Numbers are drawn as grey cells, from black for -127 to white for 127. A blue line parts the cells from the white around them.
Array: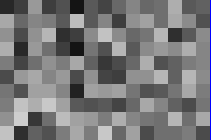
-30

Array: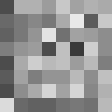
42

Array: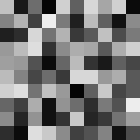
-116

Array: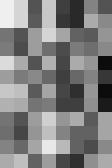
-44

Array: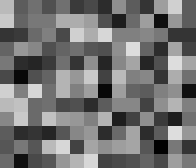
-35
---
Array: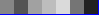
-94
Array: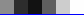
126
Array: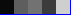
79
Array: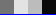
-118
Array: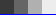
109
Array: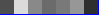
-81
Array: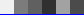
-52
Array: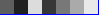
105
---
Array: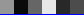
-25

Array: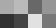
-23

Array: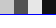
103

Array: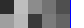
12

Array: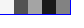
36

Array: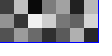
-118

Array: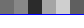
-84
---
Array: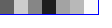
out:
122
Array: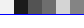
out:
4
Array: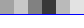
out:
99
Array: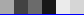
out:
86
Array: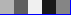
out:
5
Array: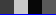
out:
-38
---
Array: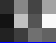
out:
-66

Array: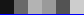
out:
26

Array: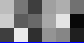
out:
20

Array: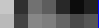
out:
-26

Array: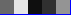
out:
-112

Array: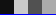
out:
74

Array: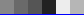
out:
-93

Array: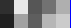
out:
-33
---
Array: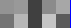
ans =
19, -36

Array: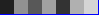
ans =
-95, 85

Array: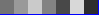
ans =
-12, -82

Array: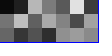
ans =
-117, 10

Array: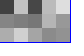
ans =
-62, 18

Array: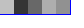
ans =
65, 17

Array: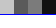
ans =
70, -110

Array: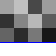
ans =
34, -104
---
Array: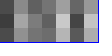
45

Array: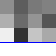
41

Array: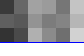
82

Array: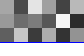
19

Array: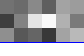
57

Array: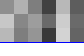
-27

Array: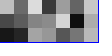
57

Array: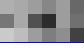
-62
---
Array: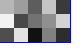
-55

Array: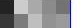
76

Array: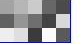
21

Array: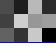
79

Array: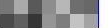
42

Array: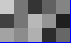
-9
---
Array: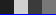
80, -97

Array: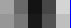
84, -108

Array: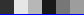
102, -102

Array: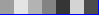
100, -74

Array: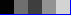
83, -124

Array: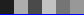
66, -97

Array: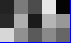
103, -123
